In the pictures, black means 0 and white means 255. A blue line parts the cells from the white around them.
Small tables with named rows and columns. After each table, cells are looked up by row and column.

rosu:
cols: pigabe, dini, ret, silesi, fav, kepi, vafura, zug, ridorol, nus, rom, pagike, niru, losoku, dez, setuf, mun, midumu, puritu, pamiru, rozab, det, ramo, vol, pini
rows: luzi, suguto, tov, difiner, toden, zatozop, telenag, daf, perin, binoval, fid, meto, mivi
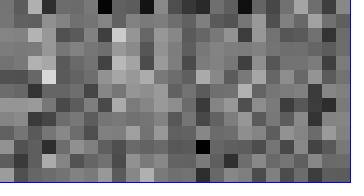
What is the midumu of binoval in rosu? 142
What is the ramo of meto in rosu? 135
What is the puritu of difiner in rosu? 129
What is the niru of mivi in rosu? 111
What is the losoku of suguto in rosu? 97
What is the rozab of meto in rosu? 117
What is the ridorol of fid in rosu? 79
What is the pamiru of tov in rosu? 114
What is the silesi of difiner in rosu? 151
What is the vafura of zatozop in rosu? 110
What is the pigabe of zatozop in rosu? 81
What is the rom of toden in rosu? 76
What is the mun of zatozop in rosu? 91
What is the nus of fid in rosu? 106
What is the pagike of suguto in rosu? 125
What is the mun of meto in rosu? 48
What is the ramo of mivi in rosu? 60
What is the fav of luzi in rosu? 108
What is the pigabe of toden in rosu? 114

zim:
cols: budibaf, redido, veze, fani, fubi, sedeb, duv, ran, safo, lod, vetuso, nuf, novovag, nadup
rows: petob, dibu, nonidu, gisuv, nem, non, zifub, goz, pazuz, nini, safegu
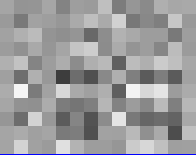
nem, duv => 175
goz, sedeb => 117
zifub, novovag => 156
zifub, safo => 95
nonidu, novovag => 121
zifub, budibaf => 172
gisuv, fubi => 165
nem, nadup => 167
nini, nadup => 191
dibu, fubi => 151
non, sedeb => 109
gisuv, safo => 171
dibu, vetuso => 136
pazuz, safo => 228
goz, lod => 156
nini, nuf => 170
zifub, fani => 162

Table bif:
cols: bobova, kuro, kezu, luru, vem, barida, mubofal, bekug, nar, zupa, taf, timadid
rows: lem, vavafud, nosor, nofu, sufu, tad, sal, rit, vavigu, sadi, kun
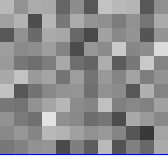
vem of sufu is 168
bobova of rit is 119
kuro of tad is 194
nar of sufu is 92
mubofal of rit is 134
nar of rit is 128
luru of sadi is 184
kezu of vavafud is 78
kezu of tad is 154
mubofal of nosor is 73
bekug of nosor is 161
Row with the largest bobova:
sal

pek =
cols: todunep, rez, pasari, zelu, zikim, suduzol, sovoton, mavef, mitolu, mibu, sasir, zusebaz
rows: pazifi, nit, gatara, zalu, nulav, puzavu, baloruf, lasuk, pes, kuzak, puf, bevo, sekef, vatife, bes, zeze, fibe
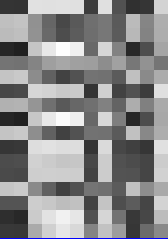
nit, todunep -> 191
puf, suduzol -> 221
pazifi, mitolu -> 81
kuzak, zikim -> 65
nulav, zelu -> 159
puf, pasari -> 221
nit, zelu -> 102
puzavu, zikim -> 66
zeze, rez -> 40
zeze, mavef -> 214
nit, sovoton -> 111
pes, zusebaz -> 168
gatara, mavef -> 119
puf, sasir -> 54
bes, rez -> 84
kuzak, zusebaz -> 173
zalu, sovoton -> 104
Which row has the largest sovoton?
nulav

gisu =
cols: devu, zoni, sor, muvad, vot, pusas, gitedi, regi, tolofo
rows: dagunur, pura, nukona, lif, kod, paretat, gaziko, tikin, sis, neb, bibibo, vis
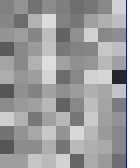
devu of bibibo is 86
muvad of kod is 221
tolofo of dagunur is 208
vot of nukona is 99
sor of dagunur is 114
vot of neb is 148
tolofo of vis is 111

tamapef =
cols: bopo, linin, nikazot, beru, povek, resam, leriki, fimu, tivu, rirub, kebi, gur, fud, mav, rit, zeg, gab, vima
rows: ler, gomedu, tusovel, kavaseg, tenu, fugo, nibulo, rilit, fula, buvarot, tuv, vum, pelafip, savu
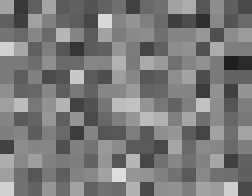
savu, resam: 161
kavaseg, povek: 86
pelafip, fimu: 161
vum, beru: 129
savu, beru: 150
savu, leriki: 98

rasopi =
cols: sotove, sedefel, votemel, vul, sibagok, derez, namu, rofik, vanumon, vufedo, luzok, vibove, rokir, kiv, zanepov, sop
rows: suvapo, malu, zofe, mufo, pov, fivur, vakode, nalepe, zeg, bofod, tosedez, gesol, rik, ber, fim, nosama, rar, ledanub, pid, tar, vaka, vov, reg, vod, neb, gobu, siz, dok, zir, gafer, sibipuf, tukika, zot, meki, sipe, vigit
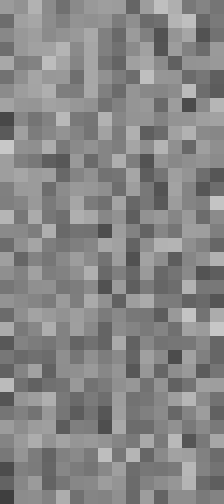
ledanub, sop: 102
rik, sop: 86
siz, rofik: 135
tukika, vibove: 122
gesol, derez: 153
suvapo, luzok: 157
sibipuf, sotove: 156
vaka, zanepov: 119

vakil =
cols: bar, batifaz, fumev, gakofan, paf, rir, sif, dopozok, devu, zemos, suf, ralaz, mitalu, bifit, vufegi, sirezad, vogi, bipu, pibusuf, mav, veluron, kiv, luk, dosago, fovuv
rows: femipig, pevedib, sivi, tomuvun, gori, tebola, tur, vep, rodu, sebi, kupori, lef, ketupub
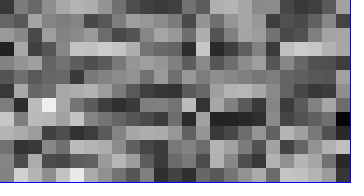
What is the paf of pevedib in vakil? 125
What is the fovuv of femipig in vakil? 161
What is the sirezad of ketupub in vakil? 88
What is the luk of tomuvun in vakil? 198
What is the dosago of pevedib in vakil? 136
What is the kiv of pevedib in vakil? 74
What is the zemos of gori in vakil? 149
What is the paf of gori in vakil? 113
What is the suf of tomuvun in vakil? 116
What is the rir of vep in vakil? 117
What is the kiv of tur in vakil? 71
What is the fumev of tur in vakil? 103
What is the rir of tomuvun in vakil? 195

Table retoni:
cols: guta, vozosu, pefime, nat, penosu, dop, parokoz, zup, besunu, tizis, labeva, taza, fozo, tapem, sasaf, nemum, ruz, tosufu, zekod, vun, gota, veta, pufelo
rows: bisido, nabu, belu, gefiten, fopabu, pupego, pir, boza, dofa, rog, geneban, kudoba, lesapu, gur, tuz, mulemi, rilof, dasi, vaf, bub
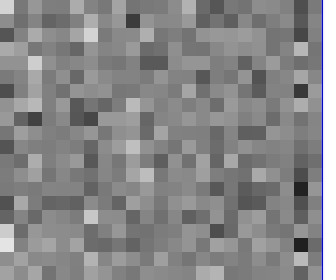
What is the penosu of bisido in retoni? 125
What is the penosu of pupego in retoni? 143
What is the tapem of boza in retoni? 126
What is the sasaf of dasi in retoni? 120
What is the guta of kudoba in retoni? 121
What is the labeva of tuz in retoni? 142
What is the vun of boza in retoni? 122
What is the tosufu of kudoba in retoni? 107
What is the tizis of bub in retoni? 120
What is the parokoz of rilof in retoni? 109
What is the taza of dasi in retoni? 126
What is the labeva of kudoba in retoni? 125

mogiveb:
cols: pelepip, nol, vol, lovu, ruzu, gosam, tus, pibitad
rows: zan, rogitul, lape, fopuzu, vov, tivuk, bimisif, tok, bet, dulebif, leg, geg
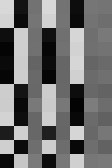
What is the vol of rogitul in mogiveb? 117
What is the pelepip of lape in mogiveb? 14
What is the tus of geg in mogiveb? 119
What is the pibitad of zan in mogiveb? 116
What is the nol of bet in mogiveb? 13
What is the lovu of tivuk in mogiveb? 5
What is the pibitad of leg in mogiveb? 98
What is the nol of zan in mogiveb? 19
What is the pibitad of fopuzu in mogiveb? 115
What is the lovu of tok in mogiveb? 202
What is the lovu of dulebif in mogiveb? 31
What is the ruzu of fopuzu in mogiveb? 114
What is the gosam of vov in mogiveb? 214
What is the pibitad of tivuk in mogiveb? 112

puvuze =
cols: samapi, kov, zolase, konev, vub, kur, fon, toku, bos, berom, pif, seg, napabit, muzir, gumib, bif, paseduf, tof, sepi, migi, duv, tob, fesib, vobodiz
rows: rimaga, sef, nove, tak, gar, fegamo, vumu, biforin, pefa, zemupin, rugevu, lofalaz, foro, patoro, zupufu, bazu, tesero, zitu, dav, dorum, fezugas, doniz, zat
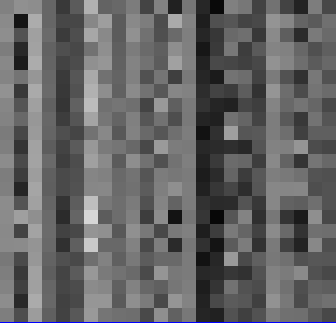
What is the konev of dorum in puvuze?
94
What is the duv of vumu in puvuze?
109
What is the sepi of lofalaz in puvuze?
61
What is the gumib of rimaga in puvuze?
39
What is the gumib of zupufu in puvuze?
50
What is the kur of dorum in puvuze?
91
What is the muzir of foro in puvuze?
123
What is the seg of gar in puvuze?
92
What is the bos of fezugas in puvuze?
96
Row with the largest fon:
bazu

